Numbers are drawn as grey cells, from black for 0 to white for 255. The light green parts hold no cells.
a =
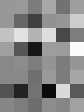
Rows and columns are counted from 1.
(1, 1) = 151
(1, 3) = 124
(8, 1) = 135
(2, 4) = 146
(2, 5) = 150
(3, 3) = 179
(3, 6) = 125
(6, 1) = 136
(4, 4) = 157
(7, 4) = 11
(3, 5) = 72
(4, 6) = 252
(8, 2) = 125
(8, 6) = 162
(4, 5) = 156

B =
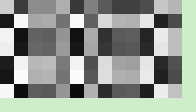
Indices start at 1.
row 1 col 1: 205
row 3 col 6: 17
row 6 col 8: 222
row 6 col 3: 176
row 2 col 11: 230
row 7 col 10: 93
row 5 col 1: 28
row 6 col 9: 175
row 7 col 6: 12
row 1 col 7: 128
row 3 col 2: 18
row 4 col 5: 154
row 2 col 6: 249
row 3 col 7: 171
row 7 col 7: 177
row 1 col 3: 140
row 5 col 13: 81
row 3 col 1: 243
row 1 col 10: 64
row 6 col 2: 251
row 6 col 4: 180
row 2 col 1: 23
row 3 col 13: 190
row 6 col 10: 172
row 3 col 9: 91
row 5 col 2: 242
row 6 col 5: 116

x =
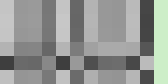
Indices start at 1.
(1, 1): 196
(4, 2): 132
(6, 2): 149
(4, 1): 179
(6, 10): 182
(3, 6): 104
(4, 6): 124
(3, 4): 119
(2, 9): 150
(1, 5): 196
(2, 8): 152
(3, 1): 197
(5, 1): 62
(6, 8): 150
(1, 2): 152
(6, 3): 151
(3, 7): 179
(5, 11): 187
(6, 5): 192
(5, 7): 79

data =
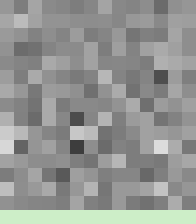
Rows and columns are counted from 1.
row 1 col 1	151
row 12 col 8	157
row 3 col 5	132
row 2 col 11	155
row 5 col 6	142
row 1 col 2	125
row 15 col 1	145
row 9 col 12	116
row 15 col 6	164
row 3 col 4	142
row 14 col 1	190
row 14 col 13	137
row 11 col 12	220
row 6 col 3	170
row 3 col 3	130
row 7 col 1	169
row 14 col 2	142
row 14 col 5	121
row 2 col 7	141
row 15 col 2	137
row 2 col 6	142
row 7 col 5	153
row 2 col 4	147
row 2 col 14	158
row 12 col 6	126
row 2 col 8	142
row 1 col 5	134
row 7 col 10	114
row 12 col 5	144
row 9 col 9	127
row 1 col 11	141
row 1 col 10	132
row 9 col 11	161
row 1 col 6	125
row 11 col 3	149
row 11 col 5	133
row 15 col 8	121
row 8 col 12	156

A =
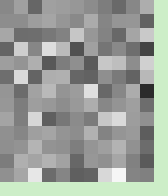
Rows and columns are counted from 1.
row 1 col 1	136
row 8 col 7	173
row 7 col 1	149
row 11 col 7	149
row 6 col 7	98
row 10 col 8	131
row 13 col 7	99
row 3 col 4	120
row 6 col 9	122
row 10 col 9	149
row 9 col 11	144
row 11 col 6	126
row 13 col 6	95
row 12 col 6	103
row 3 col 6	198
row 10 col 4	165
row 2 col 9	149
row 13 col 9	246
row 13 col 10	132
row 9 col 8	199
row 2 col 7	171
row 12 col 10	129
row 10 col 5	148
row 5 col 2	148
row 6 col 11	184
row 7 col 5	148
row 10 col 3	159
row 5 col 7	90
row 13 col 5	133
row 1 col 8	125
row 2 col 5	150
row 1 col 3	102
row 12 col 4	178
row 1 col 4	160
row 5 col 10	141
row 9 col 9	218
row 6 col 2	217

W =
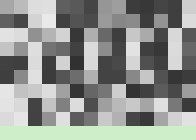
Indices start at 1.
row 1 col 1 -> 167
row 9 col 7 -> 117
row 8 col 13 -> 120
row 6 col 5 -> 85
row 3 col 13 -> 216
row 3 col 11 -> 170
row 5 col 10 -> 213
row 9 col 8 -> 201
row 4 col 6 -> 65
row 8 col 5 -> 128
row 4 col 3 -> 222
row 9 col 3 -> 66
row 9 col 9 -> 177
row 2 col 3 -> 211
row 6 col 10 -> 136
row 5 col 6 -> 49
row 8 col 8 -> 159
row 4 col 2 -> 147
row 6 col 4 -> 60
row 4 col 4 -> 115
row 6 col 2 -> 137
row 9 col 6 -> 91
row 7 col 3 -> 201
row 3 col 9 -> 62
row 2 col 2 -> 71
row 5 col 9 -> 73
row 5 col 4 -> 61
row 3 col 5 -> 211
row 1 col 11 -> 56
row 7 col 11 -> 64
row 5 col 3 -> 219
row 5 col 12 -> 64
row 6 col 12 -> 82
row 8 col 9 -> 185

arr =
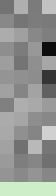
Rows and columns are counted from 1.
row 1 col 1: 115
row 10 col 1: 169
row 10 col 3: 133
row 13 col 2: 137
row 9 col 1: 171
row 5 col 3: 143
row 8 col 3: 169
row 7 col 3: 163
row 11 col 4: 118
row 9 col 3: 142
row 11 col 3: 185
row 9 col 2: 166
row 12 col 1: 154
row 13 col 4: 134
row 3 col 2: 160
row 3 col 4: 127

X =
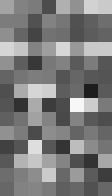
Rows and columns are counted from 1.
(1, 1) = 163
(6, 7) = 87
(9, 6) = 131
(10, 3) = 75
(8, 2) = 49
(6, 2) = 117
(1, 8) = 202
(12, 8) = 167
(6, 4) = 123
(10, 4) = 141
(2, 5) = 118
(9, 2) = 114
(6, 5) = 84
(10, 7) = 121
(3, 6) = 79
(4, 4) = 158
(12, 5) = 132
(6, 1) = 100
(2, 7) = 95
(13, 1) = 109
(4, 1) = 213
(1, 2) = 130
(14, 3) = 133
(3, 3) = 68
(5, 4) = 120
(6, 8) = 84
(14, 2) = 130
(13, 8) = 61
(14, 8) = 103
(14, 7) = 81
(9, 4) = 131
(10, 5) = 133
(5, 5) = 130
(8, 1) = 84

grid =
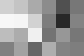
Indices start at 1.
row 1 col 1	208
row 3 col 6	119
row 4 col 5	131
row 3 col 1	189
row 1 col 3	170
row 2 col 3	210
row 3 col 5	151
